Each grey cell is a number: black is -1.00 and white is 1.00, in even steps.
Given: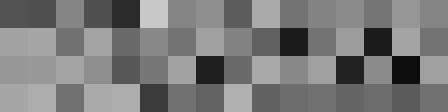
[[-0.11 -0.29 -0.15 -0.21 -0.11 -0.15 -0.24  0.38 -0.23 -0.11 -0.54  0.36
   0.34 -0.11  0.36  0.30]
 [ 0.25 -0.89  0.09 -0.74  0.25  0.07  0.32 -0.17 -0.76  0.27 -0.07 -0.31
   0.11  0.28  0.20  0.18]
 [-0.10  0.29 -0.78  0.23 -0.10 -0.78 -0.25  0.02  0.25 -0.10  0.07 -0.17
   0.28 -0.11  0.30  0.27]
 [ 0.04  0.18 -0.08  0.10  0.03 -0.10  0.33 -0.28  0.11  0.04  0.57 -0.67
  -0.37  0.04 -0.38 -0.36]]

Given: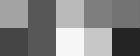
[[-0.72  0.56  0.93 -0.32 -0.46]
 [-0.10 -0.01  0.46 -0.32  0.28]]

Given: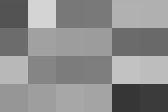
[[-0.54 -0.58  0.29  0.31  0.24  0.18]
 [ 0.48  0.52 -0.01 -0.03  0.04  0.44]
 [-0.18 -0.16  0.22  0.23  0.26 -0.15]
 [ 0.38  0.39 -0.05 -0.06  0.66 -0.35]]

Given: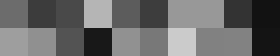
[[-0.84  0.02  0.01  0.59 -0.06  0.14 -0.81 -0.35  0.13  0.24]
 [-0.86 -0.60  0.19  0.19 -0.52 -0.28  0.42 -0.43 -0.53 -0.15]]

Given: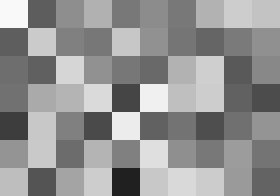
[[-0.22  0.21  0.60  0.70  0.57 -0.75  0.61  0.29 -0.34  0.49]
 [-0.09  0.22 -0.06  0.12  0.75  0.00  0.41 -0.15  0.58  0.16]
 [ 0.16 -0.12 -0.39 -0.10 -0.24  0.85 -0.42  0.00  0.57 -0.52]
 [-0.40 -0.24  0.61  0.50  0.88 -0.46  0.71  0.41  0.33 -0.11]
 [ 0.07 -0.30  0.62  0.40 -0.18 -0.07  0.14  0.68 -0.25 -0.14]
 [ 0.13 -0.04 -0.21 -0.08  0.14  0.56 -0.07  0.00  0.59 -0.26]
 [ 0.53  0.61  0.40 -0.06  0.10 -0.06  0.39  0.11 -0.27  0.95]]

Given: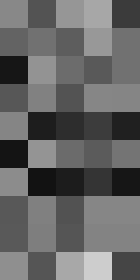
[[-0.46  0.61  0.32 -0.33  0.12]
 [ 0.03  0.03 -0.33 -0.01 -0.30]
 [ 0.05  0.05 -0.36  0.00 -0.31]
 [-0.83 -0.59 -0.78 -0.86  0.10]
 [-0.09 -0.29 -0.16  0.16 -0.84]
 [-0.75 -0.53 -0.65 -0.77  0.04]
 [ 0.04  0.05 -0.35  0.01 -0.32]
 [-0.11 -0.30 -0.15  0.15 -0.83]
 [-0.11  0.19 -0.27 -0.11 -0.22]
 [-0.54  0.31  0.18 -0.35  0.07]]
